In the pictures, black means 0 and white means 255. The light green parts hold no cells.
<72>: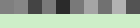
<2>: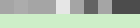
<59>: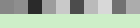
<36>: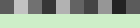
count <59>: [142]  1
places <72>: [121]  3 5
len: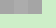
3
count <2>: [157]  0

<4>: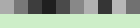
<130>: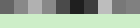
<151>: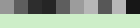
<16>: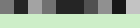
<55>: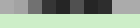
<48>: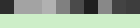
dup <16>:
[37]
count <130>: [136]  2
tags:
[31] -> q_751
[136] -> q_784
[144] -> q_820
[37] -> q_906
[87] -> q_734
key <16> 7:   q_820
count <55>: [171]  3

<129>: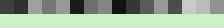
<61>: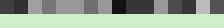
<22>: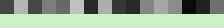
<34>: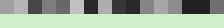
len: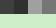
4
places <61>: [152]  4 5 7 11
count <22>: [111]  1

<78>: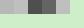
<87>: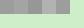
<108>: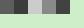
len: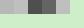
5
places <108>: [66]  4
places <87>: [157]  0 4

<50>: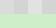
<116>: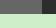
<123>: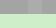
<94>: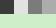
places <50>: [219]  0
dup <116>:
[102]
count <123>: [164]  3
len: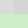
2
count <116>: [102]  3

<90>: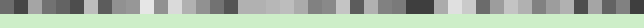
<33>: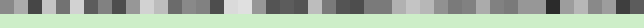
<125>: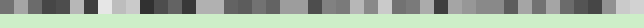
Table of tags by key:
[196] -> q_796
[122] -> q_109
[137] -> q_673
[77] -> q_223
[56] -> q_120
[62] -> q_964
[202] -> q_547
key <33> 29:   q_796
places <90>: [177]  13 17 18 26 37 40
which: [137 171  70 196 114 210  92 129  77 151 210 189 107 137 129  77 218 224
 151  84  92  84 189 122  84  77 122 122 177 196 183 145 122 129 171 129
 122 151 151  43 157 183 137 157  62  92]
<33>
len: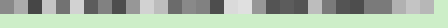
31
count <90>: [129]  4
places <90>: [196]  24 36

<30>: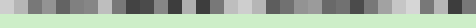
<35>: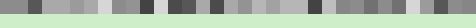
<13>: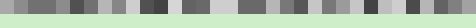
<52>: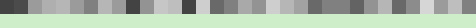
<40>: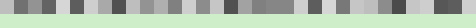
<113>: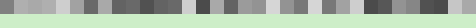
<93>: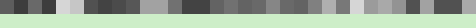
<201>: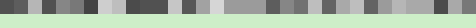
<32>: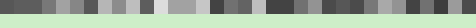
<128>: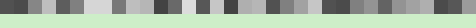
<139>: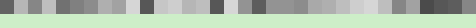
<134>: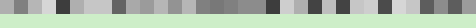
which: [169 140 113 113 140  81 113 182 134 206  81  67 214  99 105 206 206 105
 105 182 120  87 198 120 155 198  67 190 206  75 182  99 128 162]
<13>
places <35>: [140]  0 1 8 25 27 32
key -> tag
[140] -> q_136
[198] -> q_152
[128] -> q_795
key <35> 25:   q_136
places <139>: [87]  10 15 31
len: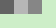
3

